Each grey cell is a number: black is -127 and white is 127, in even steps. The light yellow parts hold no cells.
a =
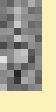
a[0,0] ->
-9
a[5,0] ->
2
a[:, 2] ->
[21, 60, 41, 74, -48, 71, -59, 55, 52, 3, -89, -70, -17]
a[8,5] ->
16
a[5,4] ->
22
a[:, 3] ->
[2, 25, 12, 22, 6, 35, -37, 69, 56, -37, 6, 41, -23]
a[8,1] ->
12
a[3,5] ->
-10
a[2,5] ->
6
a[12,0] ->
52
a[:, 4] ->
[45, -18, 14, -21, -1, 22, 15, -36, -52, -13, 32, 24, 2]
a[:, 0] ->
[-9, -1, -12, -40, 19, 2, -51, 7, 97, 39, 7, 13, 52]
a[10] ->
[7, 19, -89, 6, 32, -20]
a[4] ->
[19, 24, -48, 6, -1, 2]
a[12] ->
[52, -20, -17, -23, 2, 11]

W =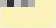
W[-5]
55
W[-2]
5

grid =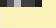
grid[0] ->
-86
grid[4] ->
-65

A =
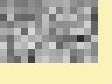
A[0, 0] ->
0
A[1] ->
[25, 42, 16, 9, 17, 8, 15, 73, 1, 43, 0, 33, 69, -21]
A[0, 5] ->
0
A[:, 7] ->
[39, 73, -11, 24, -7, 7, 85, 40, 47]
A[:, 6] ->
[34, 15, 63, 57, 47, 21, 46, 52, 74]
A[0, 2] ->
-3
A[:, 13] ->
[8, -21, -52, -27, -24, 67, 7, 7, 35]
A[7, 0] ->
53
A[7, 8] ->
33
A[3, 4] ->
54
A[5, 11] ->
-83
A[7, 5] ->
41
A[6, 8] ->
-25
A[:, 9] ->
[47, 43, 47, 16, 13, -22, 17, 59, 77]
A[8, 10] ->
-22
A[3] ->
[10, -6, 23, 25, 54, 10, 57, 24, 13, 16, 19, 28, 79, -27]
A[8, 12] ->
67
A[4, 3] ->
-21
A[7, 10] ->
-2
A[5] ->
[15, -17, 41, 68, 44, 56, 21, 7, -7, -22, -21, -83, -18, 67]
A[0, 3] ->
-7
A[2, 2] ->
-18
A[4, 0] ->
43
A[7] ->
[53, -19, 37, 34, -27, 41, 52, 40, 33, 59, -2, 10, 35, 7]
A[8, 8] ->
44
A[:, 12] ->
[21, 69, 30, 79, 43, -18, 60, 35, 67]
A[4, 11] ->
74

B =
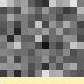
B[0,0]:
90
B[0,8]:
33
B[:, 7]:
[75, -23, -13, 22, -17, -15, -33, -13, -37, -4, 42]
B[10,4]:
-55
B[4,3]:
-2
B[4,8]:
28
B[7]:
[7, -2, -18, -15, -39, -2, 6, -13, -28, 9, -49, -26]
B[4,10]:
-15
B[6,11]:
45
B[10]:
[-67, -4, -85, -11, -55, 2, 95, 42, 48, -15, -32, -42]
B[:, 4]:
[-34, 8, -28, -41, 6, -34, -9, -39, -23, -46, -55]
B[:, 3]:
[32, 37, -5, -2, -2, -32, -15, -15, -3, 2, -11]
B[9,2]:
21
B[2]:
[-23, 38, -3, -5, -28, -46, -21, -13, -53, -28, -23, 5]
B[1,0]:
-50
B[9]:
[22, 13, 21, 2, -46, -22, -79, -4, -46, 16, 41, -32]
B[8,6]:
18
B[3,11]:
-57
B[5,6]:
-55
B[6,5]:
-51
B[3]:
[-38, -14, -59, -2, -41, 69, -55, 22, -14, 42, -5, -57]
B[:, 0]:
[90, -50, -23, -38, -48, 3, -13, 7, -26, 22, -67]
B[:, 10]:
[101, -50, -23, -5, -15, 13, 69, -49, -38, 41, -32]
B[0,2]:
19
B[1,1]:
-22
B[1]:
[-50, -22, -53, 37, 8, -27, 21, -23, -35, -69, -50, 53]
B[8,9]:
-35
